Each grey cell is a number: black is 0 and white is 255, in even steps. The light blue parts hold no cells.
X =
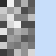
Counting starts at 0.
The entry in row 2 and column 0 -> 175
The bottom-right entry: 215
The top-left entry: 44
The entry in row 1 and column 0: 203
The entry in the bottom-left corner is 60
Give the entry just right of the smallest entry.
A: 242
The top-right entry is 89
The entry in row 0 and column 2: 104
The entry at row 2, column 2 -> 131

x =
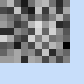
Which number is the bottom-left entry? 155
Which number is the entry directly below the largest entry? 209
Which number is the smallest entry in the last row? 42
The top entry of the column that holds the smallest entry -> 113
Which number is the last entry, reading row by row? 127
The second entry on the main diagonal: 58
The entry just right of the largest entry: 155
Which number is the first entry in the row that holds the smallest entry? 85
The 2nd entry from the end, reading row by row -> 72
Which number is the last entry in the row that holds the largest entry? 58
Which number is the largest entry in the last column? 167
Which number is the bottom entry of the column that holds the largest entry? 155
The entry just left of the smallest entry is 155
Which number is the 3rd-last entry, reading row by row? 139
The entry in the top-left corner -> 139
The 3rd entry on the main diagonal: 85
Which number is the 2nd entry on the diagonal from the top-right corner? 58
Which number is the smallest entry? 0
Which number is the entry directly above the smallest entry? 100
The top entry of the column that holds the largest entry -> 167
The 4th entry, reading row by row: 26
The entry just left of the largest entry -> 183

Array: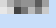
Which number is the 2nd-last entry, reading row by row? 130
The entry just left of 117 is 66
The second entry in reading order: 171
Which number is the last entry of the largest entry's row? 201

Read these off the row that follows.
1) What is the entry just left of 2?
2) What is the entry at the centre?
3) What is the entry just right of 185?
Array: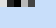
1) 38
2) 2
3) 68

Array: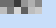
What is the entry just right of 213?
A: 95
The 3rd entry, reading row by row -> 58
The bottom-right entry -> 201
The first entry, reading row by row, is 110

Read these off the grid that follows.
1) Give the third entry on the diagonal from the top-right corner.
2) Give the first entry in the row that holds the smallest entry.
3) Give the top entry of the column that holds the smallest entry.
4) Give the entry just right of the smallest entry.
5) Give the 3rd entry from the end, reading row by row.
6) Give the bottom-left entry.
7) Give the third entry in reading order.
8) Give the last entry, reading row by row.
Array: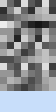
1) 164
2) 236
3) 61
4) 35
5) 119
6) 164
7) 61
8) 180

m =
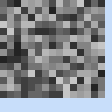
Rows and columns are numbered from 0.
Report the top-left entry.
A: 102
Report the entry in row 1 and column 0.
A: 116
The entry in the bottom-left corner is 62
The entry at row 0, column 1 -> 62
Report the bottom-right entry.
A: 145
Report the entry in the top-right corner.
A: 49
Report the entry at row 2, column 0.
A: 76
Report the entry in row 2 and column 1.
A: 157
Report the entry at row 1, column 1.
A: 145
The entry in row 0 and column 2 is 35

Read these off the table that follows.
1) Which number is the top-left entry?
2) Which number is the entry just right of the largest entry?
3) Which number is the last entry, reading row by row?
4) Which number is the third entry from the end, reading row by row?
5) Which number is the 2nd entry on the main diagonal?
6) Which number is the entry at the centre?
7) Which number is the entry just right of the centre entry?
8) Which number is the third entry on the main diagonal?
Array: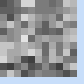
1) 80
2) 108
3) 108
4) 108
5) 96
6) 152
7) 168
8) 137

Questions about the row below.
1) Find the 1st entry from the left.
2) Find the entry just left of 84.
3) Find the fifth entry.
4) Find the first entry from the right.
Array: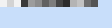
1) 242
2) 111
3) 156
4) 84

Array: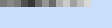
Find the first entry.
122
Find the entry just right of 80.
55
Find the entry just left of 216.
190

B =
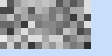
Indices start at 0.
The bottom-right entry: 45
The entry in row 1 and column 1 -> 73
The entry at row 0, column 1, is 89
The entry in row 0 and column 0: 221
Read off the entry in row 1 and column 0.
73
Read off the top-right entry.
221
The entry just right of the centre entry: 136
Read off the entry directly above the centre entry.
152
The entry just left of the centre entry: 121
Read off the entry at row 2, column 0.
152
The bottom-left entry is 121
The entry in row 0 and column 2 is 152
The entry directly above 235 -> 136

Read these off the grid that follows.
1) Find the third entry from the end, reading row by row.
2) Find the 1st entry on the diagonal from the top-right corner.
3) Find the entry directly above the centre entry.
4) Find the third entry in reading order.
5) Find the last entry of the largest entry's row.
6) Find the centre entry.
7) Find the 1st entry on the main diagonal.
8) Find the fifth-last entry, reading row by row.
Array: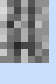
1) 128
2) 143
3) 143
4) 85
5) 173
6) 173
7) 201
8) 100

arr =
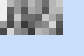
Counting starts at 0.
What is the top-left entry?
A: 239
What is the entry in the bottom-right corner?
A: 73
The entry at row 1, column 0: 239
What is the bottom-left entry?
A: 73
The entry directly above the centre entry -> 168
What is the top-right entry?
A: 199
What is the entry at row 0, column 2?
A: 153
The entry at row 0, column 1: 183

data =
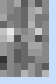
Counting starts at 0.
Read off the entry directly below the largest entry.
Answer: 206
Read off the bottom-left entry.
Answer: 151
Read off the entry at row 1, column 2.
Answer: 120
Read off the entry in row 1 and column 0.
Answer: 151
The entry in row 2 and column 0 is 165
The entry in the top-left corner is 151
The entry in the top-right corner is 135
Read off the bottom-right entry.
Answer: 179
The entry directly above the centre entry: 135
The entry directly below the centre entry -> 104
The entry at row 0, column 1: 135
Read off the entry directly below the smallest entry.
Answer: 79
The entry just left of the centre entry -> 79
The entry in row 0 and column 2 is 165
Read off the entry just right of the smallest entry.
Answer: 135
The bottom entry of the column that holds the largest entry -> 135
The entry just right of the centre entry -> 151
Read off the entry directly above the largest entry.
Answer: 135
